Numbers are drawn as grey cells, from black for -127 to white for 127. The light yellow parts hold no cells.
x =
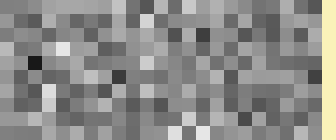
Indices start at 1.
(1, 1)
0
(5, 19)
34
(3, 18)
-41
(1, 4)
34
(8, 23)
-22
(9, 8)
-12
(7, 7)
-3
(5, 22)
-22
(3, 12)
16
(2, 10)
-27
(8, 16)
33
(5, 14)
-8
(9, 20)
-29
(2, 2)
-20
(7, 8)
-42
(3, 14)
45
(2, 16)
38
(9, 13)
-11
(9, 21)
-8
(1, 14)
73
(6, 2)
-31
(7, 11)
63
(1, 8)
31
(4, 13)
-1
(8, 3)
-23
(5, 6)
41
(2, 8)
-26
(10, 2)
-2
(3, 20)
-39
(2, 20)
-38
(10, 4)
40
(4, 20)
-11
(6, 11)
-3
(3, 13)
-46
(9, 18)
-53
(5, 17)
14
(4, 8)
-33

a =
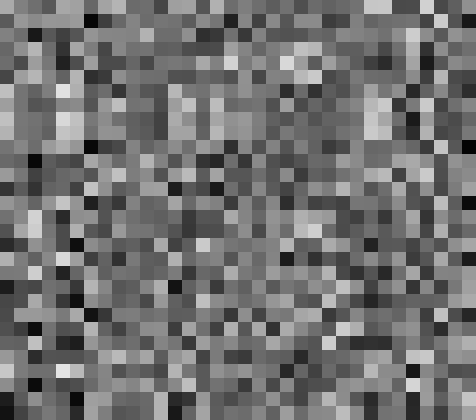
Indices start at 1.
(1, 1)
42
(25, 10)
-17
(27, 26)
-26
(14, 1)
-75
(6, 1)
-57
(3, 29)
14
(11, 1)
-11
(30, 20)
-30
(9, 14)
13
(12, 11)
51
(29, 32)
-32
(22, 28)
-62
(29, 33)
12
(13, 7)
-43
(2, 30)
-12
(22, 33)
25
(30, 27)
-77
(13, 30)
35
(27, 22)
-26
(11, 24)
-68
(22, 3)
41
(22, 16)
11
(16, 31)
-75
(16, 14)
-70
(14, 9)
-35
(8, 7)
-43
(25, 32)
-9
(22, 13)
-31
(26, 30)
65
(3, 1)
1
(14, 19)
7
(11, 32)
67
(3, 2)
-17
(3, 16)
-71
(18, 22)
-35
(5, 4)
-8
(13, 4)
-40
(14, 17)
-17
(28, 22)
-58
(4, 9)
7

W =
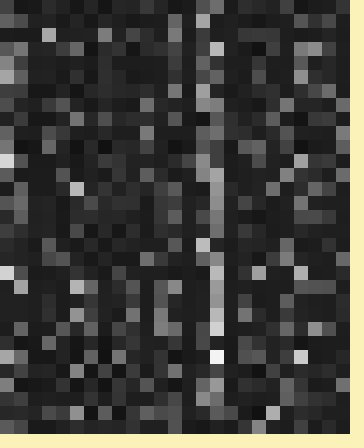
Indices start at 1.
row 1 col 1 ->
-61
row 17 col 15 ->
-89
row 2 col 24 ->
-55
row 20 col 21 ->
-97
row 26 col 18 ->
-47
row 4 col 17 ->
-93
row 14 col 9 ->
-94
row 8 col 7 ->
-102
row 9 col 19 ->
-84
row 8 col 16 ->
-2
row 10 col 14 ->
-97
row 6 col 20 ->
-98
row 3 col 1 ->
-99
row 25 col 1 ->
-80
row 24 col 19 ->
-94
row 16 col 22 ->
-54
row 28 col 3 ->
-103
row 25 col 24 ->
-98
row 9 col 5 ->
-92
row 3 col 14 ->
-99
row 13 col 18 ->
-96
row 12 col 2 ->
-45
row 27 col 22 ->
-84
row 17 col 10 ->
-82
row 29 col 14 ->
-97
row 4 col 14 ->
-94
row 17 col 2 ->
-81
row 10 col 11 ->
-6
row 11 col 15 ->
-44
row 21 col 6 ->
52
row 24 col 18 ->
-96
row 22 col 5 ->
-99
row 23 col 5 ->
-99
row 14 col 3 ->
-99
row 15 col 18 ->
-58
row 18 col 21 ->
-25
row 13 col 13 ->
-100

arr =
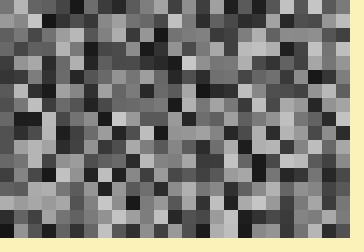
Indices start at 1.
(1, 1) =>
-10
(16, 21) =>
-68
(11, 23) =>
61
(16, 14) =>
-46
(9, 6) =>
-12
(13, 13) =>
-55
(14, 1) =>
-30
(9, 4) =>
57
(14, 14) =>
48
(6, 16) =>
-15
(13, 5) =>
65
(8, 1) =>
-48
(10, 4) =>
54
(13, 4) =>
-103
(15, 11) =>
-3
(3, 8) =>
1
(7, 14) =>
39
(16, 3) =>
-62
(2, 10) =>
-13
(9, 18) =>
-32
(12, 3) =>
53
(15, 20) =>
25
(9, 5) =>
-55
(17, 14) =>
-48
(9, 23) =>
-29
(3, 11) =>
22
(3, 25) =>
-62
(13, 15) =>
-62
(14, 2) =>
-36
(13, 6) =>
18
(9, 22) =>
-9
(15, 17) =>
-94
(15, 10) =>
-102
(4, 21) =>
-96
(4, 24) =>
-11
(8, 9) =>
-24
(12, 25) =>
10
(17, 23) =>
54

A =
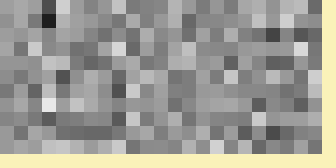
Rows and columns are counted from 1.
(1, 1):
31
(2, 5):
50
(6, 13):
-11
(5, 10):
42
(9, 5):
-5
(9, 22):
30
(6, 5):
-45
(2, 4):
-97
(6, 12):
40
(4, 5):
18
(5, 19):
5
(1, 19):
47
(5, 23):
-5
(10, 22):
1
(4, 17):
6
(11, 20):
8
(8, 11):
20
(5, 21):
-28
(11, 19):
-23
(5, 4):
66
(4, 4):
9
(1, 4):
-49
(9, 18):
-1
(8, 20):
9
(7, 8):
13
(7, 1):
-7
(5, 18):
32
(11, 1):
25
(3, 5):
36
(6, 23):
78
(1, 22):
59
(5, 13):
46
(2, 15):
7
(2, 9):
-8
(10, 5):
-15
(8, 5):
29
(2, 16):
8

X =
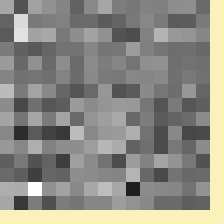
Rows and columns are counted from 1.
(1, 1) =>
38
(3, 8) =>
17
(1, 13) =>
13
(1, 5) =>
4
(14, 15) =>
18
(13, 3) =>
-64
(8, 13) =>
-5
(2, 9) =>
-27
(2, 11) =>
7
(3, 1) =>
-37
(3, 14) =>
20
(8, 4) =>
-41
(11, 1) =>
24
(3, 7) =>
34
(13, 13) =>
-12
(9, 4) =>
-5
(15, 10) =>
18
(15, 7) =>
6
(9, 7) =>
20
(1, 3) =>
33
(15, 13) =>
-21
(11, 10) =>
-29
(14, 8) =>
61
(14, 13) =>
6
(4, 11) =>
0
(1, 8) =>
38
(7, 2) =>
-5
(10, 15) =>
-53
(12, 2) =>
-7
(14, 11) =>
12
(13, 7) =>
11
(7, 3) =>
35
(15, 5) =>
-3
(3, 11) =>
2
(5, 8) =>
-2
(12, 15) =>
-45

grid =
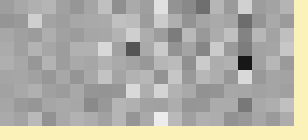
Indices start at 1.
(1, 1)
30
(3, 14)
57
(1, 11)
31
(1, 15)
-16
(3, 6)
28
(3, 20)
35
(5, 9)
42
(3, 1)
39
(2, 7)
41
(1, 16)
54
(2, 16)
42
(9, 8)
33
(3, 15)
25
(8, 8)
24
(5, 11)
24
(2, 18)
-18
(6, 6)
21
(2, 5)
30
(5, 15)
75
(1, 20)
35
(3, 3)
28
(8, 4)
38
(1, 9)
15
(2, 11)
28
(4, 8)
88
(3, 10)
79
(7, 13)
50
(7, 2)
40
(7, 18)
38
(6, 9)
36
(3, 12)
29
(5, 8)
50
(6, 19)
25
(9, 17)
18
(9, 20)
26
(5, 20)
55
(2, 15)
37
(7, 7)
21
